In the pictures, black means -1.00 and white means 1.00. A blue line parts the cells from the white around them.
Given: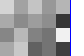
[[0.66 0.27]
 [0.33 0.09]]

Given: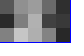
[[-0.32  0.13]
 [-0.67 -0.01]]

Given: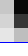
[[ 0.56 -0.94]
 [ 0.66 -0.58]]

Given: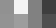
[[0.14 0.91]
 [0.15 0.23]]

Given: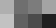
[[ 0.37 -0.13]
 [ 0.52 -0.24]]

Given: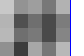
[[ 0.57  0.15]
 [ 0.41 -0.37]]

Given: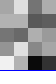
[[0.30 0.75]
 [0.40 0.40]]

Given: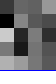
[[-0.55 -0.20]
 [-0.99  0.05]]
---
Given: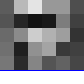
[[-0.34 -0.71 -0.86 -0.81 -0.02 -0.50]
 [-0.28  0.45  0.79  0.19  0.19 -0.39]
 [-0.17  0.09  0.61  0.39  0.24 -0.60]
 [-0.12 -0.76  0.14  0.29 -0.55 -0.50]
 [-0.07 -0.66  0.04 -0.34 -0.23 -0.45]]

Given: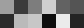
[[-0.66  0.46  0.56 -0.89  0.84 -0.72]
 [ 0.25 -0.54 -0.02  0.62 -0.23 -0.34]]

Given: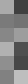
[[-0.04 -0.10]
 [ 0.01  0.49]
 [ 0.06  0.23]
 [ 0.12 -0.44]
 [ 0.33 -0.50]
 [ 0.39 -0.38]]

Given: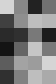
[[-0.84 -0.21  0.55 -0.05]
 [-0.67 -0.62 -0.05 -0.78]
 [-0.62  0.01  0.49  0.33]
 [-0.50  0.12  0.49  0.43]
 [-0.27  0.28  0.22  0.67]
 [ 0.67  0.07 -0.73 -0.11]]

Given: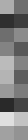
[[-0.68 -0.47]
 [-0.63 -0.52]
 [-0.14  0.09]
 [ 0.03 -0.31]
 [ 0.20 -0.03]
 [ 0.26  0.15]
 [ 0.36 -0.14]
 [ 0.41 -0.26]
 [ 0.47  0.03]
 [ 0.75  0.53]]

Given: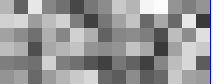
[[-0.01 -0.07 -0.12  0.64 -0.01 -0.12 -0.33 -0.50 -0.07 -0.23 -0.50  0.05
   0.48  0.69 -0.28]
 [ 0.16  0.27 -0.18  0.22  0.42  0.58  0.69 -0.18 -0.28  0.10 -0.28 -0.18
   0.58  0.27  0.22]
 [ 0.27  0.10 -0.12  0.37  0.05  0.64  0.37 -0.23  0.05  0.10 -0.01 -0.39
   0.48  0.10  0.75]
 [ 0.42 -0.23  0.81  0.05 -0.12 -0.44 -0.07  0.10  0.58  0.42  0.92  0.98
   0.16 -0.01  0.16]
 [ 0.48  0.37 -0.39  0.32  0.42  0.53  0.16  0.10  0.16  0.53  0.32 -0.55
   0.27  0.69  0.58]
 [ 0.64  0.69  0.22  0.48  0.64 -0.01 -0.50 -0.07  0.27  0.53 -0.18  0.32
  -0.18  0.81 -0.55]]
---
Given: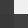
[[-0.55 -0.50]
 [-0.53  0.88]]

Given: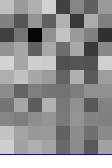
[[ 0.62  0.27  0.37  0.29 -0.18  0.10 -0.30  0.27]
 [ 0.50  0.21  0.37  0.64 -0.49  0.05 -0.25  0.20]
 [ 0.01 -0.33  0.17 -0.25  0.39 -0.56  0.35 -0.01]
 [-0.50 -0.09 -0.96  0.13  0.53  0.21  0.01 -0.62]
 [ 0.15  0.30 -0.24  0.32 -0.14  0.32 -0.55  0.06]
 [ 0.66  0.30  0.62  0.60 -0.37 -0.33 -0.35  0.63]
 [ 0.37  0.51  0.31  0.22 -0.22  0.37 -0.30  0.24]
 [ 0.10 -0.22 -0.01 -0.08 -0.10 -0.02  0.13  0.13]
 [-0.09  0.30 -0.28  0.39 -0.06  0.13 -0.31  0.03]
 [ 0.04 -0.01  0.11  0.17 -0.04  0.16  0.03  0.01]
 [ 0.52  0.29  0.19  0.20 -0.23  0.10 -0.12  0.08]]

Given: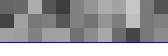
[[ 0.26  0.23  0.02  0.25  0.26 -0.11  0.10  0.32 -0.17 -0.46 -0.06  0.09]
 [-0.20 -0.18  0.36 -0.33 -0.52  0.02  0.16  0.36  0.28  0.55 -0.04 -0.35]
 [-0.47  0.26 -0.06 -0.01 -0.32  0.01 -0.10  0.16 -0.02  0.50 -0.05  0.00]]

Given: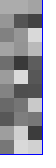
[[-0.07  0.70  0.64]
 [ 0.35  0.35  0.28]
 [ 0.18 -0.34 -0.48]
 [ 0.01  0.18  0.70]
 [ 0.29  0.16  0.46]
 [-0.14 -0.55 -0.27]
 [ 0.22  0.72 -0.32]
 [ 0.03 -0.38 -0.37]
 [-0.18 -0.08  0.58]
 [-0.32 -0.01 -0.07]
 [ 0.24  0.63 -0.53]]

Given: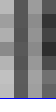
[[ 0.48 -0.29  0.25 -0.22]
 [ 0.45 -0.32  0.22 -0.32]
 [ 0.24 -0.32  0.10 -0.59]
 [ 0.37 -0.34  0.15 -0.47]
 [ 0.08 -0.30  0.08 -0.65]
 [ 0.41 -0.33  0.19 -0.40]
 [ 0.51 -0.28  0.27 -0.11]]

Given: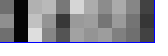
[[-0.13 -0.96  0.74  0.05 -0.34  0.27  0.16  0.23  0.00 -0.13 -0.48]
 [-0.13 -0.96  0.39  0.45 -0.06  0.68  0.35  0.10  0.34  0.05 -0.48]
 [ 0.12 -0.96  0.51  0.16 -0.56  0.21  0.24 -0.08  0.21 -0.09 -0.58]]
